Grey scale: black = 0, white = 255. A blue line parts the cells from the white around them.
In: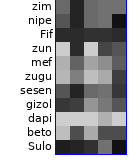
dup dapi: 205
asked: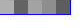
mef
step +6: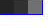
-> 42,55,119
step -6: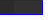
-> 37,43,43
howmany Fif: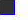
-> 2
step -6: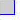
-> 199

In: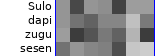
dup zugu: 60
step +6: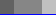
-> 104,140,140,198
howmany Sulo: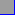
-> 2
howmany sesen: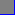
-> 1

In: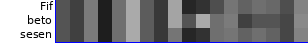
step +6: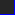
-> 44
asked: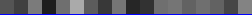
sesen
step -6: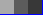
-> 164,86,50
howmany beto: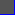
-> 4
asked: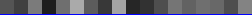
Fif

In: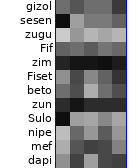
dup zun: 44
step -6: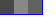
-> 66,130,92
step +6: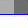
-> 179,116
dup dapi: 65
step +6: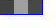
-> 71,165,78
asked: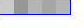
zugu
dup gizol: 110

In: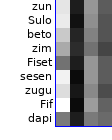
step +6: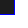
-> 35
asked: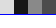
zugu
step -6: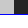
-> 195,31
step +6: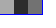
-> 176,50,120
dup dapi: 122

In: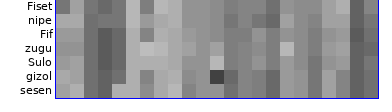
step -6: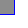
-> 134
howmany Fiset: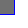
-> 1
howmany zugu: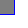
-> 3
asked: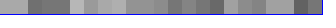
nipe
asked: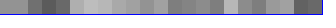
zugu
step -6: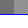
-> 106,141
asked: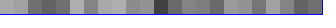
gizol

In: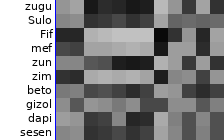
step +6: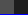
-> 86,36
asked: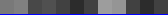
beto
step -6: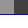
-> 143,59
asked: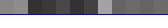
Sulo
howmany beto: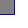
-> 1
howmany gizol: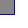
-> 0

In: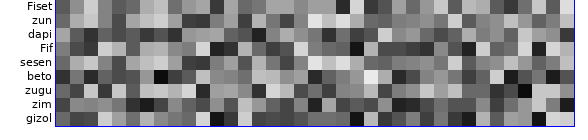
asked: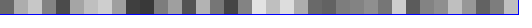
sesen
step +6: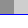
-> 149,212
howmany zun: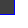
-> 2

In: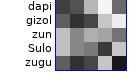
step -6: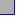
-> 169
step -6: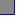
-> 129
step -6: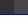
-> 44,64

